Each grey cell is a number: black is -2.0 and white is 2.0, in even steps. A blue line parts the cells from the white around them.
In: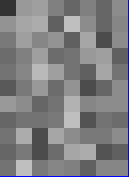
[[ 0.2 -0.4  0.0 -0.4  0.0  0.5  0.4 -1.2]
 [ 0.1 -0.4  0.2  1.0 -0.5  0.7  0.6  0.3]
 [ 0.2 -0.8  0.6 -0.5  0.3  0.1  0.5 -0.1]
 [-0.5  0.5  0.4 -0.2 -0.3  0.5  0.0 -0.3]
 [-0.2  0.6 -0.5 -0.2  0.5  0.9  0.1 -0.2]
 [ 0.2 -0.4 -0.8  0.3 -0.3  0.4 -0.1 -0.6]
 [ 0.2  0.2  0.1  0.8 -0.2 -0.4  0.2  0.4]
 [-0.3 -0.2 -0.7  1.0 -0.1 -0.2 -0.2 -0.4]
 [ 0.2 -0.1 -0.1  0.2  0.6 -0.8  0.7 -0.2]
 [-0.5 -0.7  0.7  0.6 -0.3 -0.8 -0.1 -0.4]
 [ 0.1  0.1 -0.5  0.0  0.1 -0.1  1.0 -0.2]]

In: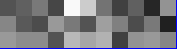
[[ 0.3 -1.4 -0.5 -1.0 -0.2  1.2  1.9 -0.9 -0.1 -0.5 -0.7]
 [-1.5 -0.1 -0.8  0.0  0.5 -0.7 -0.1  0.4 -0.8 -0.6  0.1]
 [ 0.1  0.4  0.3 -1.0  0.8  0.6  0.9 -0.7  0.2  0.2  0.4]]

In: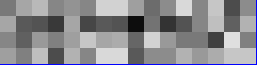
[[ 0.2 -0.8  1.1  0.1  1.4  0.2 -0.3  0.5  1.3  1.3  0.1  0.3  0.1  0.9
   0.6 -0.1]
 [ 0.8 -0.5  1.0  0.1 -0.7 -1.2 -0.2 -1.8 -0.7 -0.6 -0.9  0.6 -1.1 -0.7
  -0.6  0.6]
 [ 0.0  1.5 -1.0 -0.1 -0.1  0.4  1.3 -0.4  0.7  0.6  1.1  0.5  0.0  0.4
  -0.5  0.1]
 [ 1.1  1.1  0.7  0.4  0.8  0.2  0.2 -0.6  1.4  1.4  0.1  0.8 -0.8  1.0
   0.0  0.5]]

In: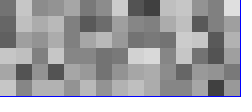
[[ 1.5  0.0  0.3  1.1  1.0 -1.0 -0.7  1.2  0.2 -0.1  0.6  0.3  0.2  1.1
  -0.2]
 [ 0.5  0.0 -0.6  1.0  0.7  0.0  0.1  0.5 -0.3 -0.6  0.0  0.9  0.7  1.0
  -0.4]
 [ 0.8 -0.6  1.1  1.2 -0.2 -0.1 -0.2  0.4  0.9  0.6  0.0  0.7  0.3  0.5
  -0.5]
 [ 0.5 -0.7 -0.2  1.1  0.1  1.4  1.3 -0.1 -0.2  0.1  0.1  1.1  0.0  1.0
   1.1]
 [-0.1  0.3  0.4 -0.4  0.2  0.7  0.6  0.3 -0.2  0.4  0.6 -0.7  0.3 -0.7
   0.6]
 [ 0.4 -1.0  0.6  0.1  0.1  0.7  1.0  0.8  0.3  0.9  0.3  0.8  0.8  0.1
   1.1]]

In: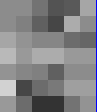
[[ 0.6 -0.6 -0.7 -0.2  0.2  0.2]
 [ 0.2  0.7 -0.9 -0.5  0.0  0.2]
 [-0.4 -0.3  0.1  0.1  0.3  0.6]
 [ 0.4  0.4  0.7  0.7  0.4  0.9]
 [ 0.2  0.2 -0.5  0.0  0.1  0.3]
 [ 0.5  0.5 -0.1 -0.3 -0.9  1.3]
 [ 0.3 -0.2 -1.2 -1.2 -0.3  0.4]]

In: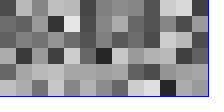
[[-1.0  1.4  1.2 -0.7  0.1  0.2  0.0 -0.9  0.9  1.0  0.1  0.9 -0.8]
 [ 0.4 -0.8  0.1 -0.7 -0.4  0.7  0.1 -0.8  1.6 -1.2  0.4 -0.5 -0.3]
 [-0.8  0.9  1.2 -0.8 -0.3 -0.6  0.0 -0.7 -0.3  0.3 -0.2  0.0 -0.5]
 [-0.5 -1.0  0.9  0.8  0.4  1.1 -1.4 -0.4  1.2 -1.0  0.4 -1.1  0.7]
 [ 0.6  0.5  0.3 -0.8 -0.5  0.6  0.5  0.6  0.6  1.0  0.9  0.6 -0.4]
 [ 0.4  0.7 -1.4  1.5  1.2 -0.4  0.2  0.8  0.1  1.1 -0.2  0.7  1.0]]

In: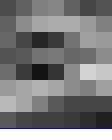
[[-0.7 -0.9 -0.5  0.1  0.0 -0.5 -0.8]
 [ 0.0  0.4  0.7  0.7  0.6  0.2 -0.5]
 [ 0.4  0.5 -0.2 -1.1 -1.4 -0.9 -0.4]
 [ 0.2 -0.3 -0.4 -0.1 -0.2 -0.6 -0.7]
 [ 1.1  1.3  0.2 -1.2 -1.7 -1.1 -0.3]
 [ 0.5  0.0  0.2  0.6  0.8  0.6  0.4]
 [-0.9 -0.9 -0.9 -0.6  0.0  0.6  0.9]
 [-1.5 -1.3 -1.1 -1.0 -1.0 -0.9 -0.6]]
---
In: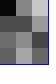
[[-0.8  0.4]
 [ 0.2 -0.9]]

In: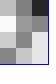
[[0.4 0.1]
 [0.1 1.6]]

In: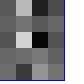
[[-0.2 -0.6]
 [ 1.3 -1.9]]

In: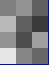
[[-0.5 -1.1]
 [-0.8  0.5]]

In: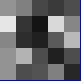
[[-1.2 -1.7]
 [-1.3 -1.5]]

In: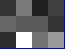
[[-0.6 -0.6]
 [ 2.0 -0.2]]

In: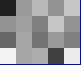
[[ 0.5  0.0]
 [ 0.6 -0.2]]
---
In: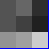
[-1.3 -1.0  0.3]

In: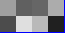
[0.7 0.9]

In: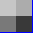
[ 0.7 -0.1]

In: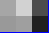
[-0.8  0.5]

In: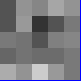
[ 0.3 -0.7 -0.7 -0.2  0.7]

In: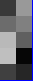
[ 0.4 -0.3]

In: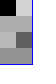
[1.3 0.7]

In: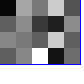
[-0.7 -1.5 -0.5  0.1]

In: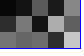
[ 0.1  0.7 -0.3]
